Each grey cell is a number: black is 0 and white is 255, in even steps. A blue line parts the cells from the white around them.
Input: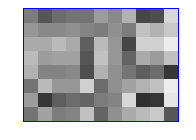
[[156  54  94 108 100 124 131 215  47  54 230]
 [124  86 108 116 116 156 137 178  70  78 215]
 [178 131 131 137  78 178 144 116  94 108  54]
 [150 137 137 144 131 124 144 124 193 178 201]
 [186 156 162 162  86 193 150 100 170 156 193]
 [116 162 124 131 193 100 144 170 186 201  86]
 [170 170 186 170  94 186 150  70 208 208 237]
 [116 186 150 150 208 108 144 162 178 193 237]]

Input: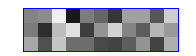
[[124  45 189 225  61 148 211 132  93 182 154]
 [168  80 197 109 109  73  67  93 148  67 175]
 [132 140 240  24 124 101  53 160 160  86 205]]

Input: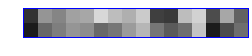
[[ 27 104 126 149 141 104 118 155 182 118  90 110 196  27  76 110]
 [ 50 149 133 161 167 216 189 175 203  63  57 189 210  76 167  98]]

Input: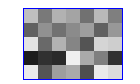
[[ 29  49  42 240 170 127  49]
 [234  84 158 170  78 234 220]
 [227 105 178 133  84 213 206]
 [191 121 178 164 113 185 127]
 [ 97 145 113 139 158  97 152]]

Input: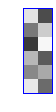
[[227  76]
 [183  91]
 [233 107]
 [136 169]
 [121 204]
 [ 57 247]]

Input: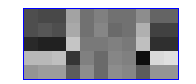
[[ 41  33  33 197 121 121 128 121 191  47  47]
 [ 78  72  72 163 113 128 113 113 141 100 100]
 [ 78  86  78 169 113 134 106 113 176  65  65]
 [148 156 156  92 141 106 141 134  92 148 148]
 [184 184 191  53 128 106 134 128  14 217 223]]

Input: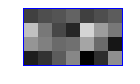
[[ 30  51  92 135   2  45 143]
 [ 64  78  84  99  64  78  92]
 [192 120  71  38 212 157 120]
 [149 128 106 112 165 106  22]]
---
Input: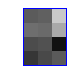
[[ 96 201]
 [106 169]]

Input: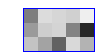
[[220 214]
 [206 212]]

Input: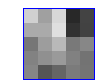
[[160 216]
 [170 223]]

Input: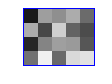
[[158 143]
 [ 71 207]]

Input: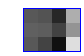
[[83 39]
 [93 66]]

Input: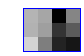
[[166   1]
 [159  52]]

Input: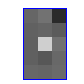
[[114  42]
 [101  91]]

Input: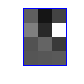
[[ 21  67]
 [ 41 253]]

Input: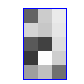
[[204 234]
 [199 230]]
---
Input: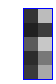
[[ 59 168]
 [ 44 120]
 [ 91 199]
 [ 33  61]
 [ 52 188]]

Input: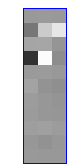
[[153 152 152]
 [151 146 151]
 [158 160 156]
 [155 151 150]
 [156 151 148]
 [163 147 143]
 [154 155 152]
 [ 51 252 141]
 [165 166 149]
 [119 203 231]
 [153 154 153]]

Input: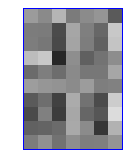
[[124 145 114 142 126 127 148]
 [ 97 100 107 169 139  54 178]
 [ 74 128  60 167 102  86 220]
 [ 90 110  65 171 114  75 204]
 [157 150 147 139 156 126 129]
 [107 126 109 138 119 119 166]
 [188 200  39 142  96 115 141]
 [125 119  73 164 125  97 196]
 [124 123  75 166 127 103 200]
 [155 138 181 123 139 149  90]]

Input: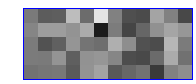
[[114 118 120  90 147 163  89 103 114  58 129 142]
 [123 122 148  95 146 150 134  77  73 107 171 113]
 [123  82  96 149 116 110 175 142  81  76 182 123]
 [133 157 157 147 171  27 124  69 102 145 165 151]
 [122  92  94 189 108 228 129  79  75 164 129  72]]

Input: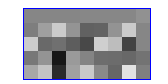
[[167 196  42 160 201 137 102 226 127]
 [120 148  23 154 132 109 108 104 115]
 [204 105 112  93  72 207 189  67 134]
 [126 159 203 148  97  99 147 203 134]
 [134 134 134 134 135 135 135 135 145]]

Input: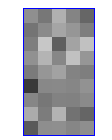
[[ 90 142 143 134 142]
 [171 124 179 114 101]
 [134 119 130 129 138]
 [ 57 136 137 134 146]
 [123 150 162 131 126]
 [145 180 135 193 150]
 [126 199  95 163 193]
 [116 138 165 150 126]
 [143 119 176 132 102]]

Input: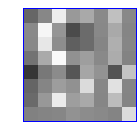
[[129 132 134 146 140 137 132 220]
 [106 152 235 158 169 134 188 132]
 [101 133 157 145 219 135 225 133]
 [ 54 120 139  86 166 147  83 195]
 [115 170 249 145 158 137 172 131]
 [136 231 141  95 107 133 175 134]
 [137 246 149  75 107 136 169 133]
 [102 135 237 153 169 137 192 136]]
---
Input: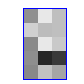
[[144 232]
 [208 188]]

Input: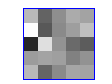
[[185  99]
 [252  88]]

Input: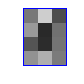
[[120 206]
 [153  41]]

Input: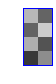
[[183 100]
 [ 99 204]]

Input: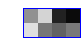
[[145 212]
 [223 119]]

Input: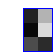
[[ 34 179]
 [  9 218]]
